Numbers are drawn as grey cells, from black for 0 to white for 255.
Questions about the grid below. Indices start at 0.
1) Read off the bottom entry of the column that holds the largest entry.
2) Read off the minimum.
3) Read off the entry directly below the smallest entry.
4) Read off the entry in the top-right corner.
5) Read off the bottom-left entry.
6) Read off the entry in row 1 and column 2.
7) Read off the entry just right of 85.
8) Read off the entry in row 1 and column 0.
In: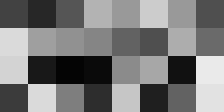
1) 226
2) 4
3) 126
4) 79
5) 59
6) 145
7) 179
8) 218

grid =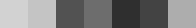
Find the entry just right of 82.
109
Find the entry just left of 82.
196
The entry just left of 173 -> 67

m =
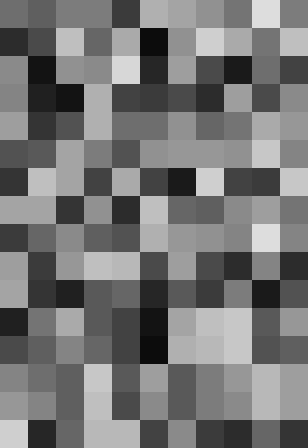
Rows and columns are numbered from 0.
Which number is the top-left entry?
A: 110
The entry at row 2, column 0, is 138
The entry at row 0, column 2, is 124
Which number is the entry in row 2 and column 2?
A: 145
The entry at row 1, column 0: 44
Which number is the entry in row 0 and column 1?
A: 95
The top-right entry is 124
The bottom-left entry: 207
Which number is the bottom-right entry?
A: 52
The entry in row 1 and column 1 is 74
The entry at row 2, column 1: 19

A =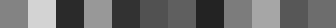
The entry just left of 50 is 152
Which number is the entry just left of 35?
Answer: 95
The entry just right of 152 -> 50
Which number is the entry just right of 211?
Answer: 42

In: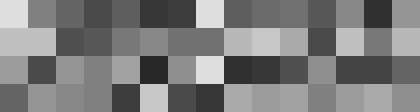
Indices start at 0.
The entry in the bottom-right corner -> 143
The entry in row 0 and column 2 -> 101
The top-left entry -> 222
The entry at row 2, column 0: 155
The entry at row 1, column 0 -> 192
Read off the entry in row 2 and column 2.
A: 149
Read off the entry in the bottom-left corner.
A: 101
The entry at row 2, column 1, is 74
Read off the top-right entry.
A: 149
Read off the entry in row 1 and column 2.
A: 80
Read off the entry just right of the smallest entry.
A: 143

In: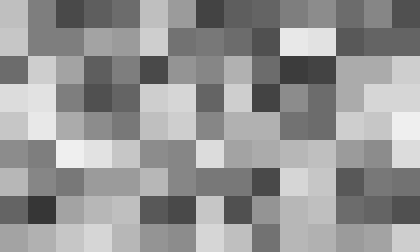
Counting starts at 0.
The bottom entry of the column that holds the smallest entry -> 177
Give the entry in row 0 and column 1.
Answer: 126
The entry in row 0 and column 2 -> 73
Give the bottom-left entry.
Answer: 163
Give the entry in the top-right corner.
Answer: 80
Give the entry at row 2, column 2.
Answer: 163
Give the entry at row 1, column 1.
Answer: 126
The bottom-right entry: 206
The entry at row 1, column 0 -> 198
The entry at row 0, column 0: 191
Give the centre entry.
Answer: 134
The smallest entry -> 54
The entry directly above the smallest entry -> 134
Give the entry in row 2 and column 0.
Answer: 108

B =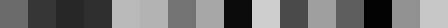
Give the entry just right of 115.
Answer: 167
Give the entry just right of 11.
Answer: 206
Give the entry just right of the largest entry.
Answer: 74
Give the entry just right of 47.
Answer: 185

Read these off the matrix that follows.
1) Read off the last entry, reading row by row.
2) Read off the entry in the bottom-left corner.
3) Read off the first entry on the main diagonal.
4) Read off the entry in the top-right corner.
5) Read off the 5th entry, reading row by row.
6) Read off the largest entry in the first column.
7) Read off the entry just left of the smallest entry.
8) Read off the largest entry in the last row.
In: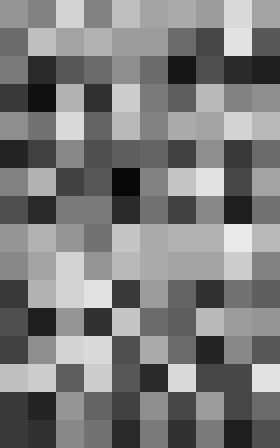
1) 79
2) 57
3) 149
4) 163
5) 191
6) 191
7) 87
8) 136

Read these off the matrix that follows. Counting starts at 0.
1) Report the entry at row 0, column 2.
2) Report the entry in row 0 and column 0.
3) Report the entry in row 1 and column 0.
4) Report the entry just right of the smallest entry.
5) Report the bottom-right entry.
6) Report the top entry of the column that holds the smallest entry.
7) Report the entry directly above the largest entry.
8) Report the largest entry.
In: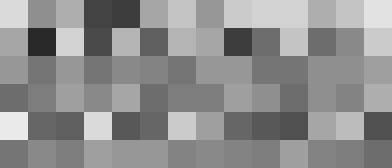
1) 174
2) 218
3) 166
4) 210
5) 109
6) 143
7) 109
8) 234

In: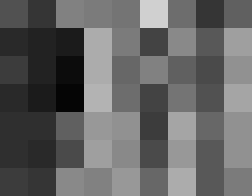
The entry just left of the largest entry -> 116
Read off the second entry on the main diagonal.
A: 34
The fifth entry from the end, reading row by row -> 152
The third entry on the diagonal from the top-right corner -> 96
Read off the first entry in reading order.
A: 81
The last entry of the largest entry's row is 96
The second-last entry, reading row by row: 88
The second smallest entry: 12
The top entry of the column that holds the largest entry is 208
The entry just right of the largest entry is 109
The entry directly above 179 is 172
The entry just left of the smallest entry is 27
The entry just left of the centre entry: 179
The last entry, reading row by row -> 123
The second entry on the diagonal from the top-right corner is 88
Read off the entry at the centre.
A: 109
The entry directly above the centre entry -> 103
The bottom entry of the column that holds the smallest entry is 137
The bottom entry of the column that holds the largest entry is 103
